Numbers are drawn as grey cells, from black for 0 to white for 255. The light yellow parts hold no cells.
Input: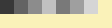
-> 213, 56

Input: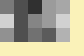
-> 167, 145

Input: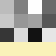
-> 106, 54

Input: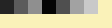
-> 201, 36

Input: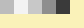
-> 58, 188

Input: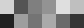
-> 191, 33

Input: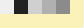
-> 139, 239

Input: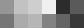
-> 90, 118

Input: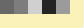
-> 155, 104
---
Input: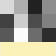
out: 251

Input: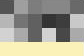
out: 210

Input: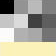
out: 177

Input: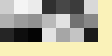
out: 166

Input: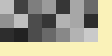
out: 136

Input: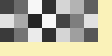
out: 213

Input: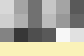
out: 89

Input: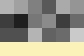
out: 98

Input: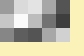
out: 84

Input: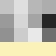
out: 204
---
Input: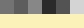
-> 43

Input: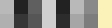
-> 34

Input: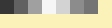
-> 211

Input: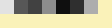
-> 15

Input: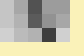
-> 82

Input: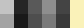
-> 89

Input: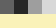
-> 38

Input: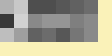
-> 87

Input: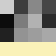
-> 61

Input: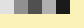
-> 80
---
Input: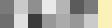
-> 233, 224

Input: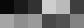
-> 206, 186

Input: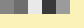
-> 233, 155

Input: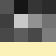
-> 200, 146

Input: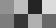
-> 219, 189

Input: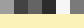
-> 246, 158
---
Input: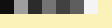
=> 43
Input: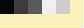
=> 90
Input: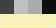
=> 171
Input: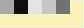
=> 227
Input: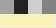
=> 207
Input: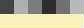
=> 124
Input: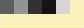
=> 49
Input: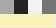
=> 242
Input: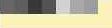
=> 56
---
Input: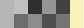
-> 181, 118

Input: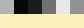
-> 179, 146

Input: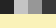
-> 36, 57

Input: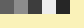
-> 96, 38

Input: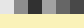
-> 230, 72

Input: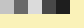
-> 196, 30

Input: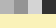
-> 181, 49

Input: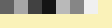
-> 98, 240
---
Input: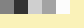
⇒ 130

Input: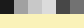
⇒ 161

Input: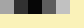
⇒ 165

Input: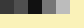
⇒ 56

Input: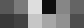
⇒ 66

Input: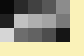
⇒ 214

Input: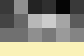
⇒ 112

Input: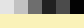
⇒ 194
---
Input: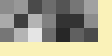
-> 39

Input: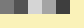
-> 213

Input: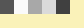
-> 168

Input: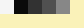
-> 50

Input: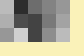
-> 67

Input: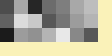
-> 232

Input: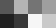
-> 56

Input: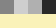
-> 206

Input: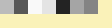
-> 35
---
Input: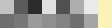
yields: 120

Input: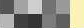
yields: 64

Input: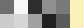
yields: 214

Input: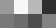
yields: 109

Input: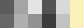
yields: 175

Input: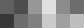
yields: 109
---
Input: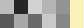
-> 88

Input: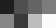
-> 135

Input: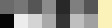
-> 6

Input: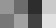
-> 119

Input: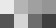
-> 85

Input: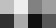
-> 49

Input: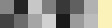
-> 67
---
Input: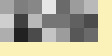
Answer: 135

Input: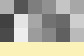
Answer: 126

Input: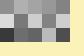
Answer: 164

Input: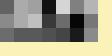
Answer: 160

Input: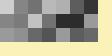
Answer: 114

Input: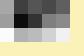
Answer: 85
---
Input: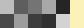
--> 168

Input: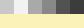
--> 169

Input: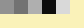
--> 145

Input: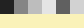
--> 189

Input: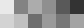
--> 192

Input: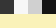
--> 53

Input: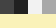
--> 67

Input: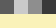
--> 92

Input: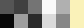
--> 176
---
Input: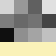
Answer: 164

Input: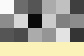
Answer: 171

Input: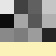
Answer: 156

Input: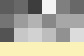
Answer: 210

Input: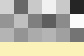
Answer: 171

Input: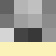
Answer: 56

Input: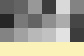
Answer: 184

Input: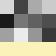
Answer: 150

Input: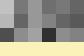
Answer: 162
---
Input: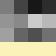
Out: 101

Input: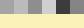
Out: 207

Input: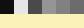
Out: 149

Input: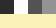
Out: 252

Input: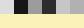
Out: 45

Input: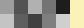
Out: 64
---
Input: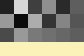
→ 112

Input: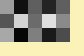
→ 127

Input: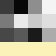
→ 89

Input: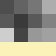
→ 68

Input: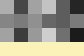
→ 206

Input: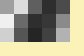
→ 37
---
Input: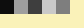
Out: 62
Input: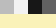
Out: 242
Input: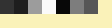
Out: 8
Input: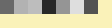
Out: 149
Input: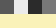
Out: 235
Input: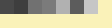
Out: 177
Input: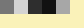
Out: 46
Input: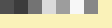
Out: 157
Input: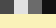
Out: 225
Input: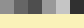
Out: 153
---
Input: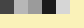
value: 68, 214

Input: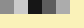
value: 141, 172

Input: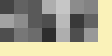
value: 68, 152

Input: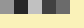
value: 149, 107

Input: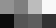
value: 146, 51

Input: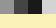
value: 148, 211

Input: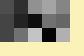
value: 78, 176
